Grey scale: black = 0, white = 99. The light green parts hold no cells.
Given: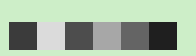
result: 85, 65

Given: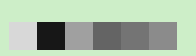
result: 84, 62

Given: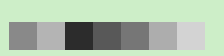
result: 82, 70

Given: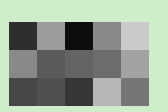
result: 79, 71

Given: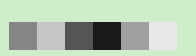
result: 90, 77

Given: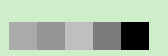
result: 74, 66
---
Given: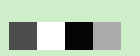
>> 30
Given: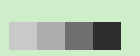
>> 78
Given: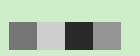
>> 46
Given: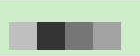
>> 74
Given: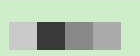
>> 78
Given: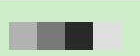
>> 69
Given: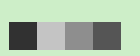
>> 19
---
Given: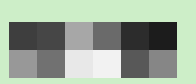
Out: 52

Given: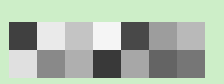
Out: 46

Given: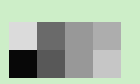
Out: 77

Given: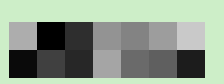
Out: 11

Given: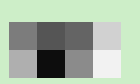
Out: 94

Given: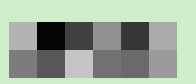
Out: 60

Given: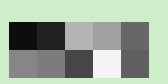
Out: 37

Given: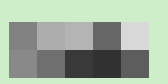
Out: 36
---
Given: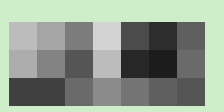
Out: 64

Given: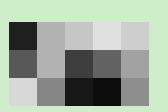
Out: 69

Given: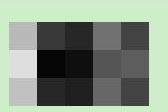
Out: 22

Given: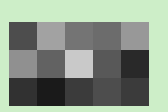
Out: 63

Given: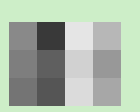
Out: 22

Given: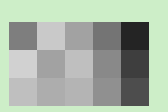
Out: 78

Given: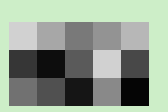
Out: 65

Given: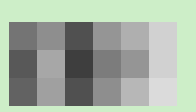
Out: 55

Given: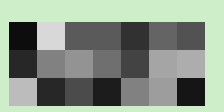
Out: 84
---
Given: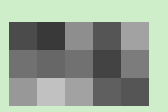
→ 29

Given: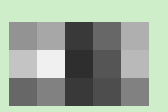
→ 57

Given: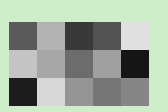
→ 35

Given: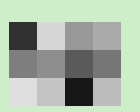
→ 19

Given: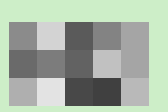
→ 54

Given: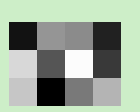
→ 7

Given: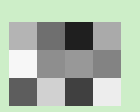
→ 70

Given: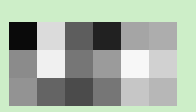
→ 4

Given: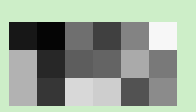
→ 9
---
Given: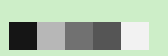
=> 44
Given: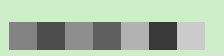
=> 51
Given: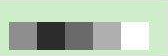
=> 55
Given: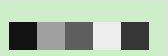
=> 36
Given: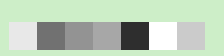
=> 65
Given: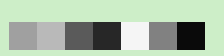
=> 50
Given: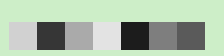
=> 49
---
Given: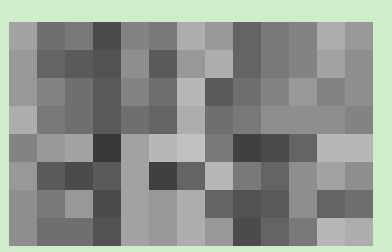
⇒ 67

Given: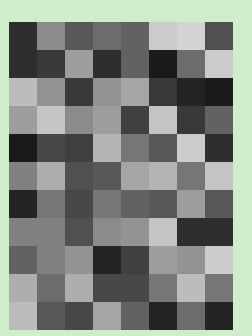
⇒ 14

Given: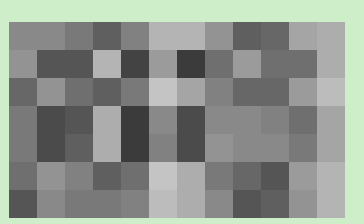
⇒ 70

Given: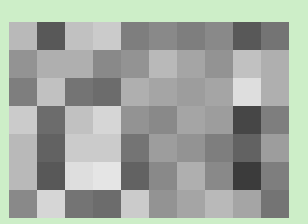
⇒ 45

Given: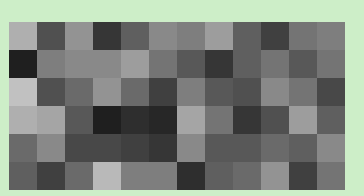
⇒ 45

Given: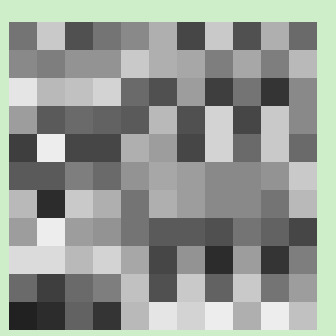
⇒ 75
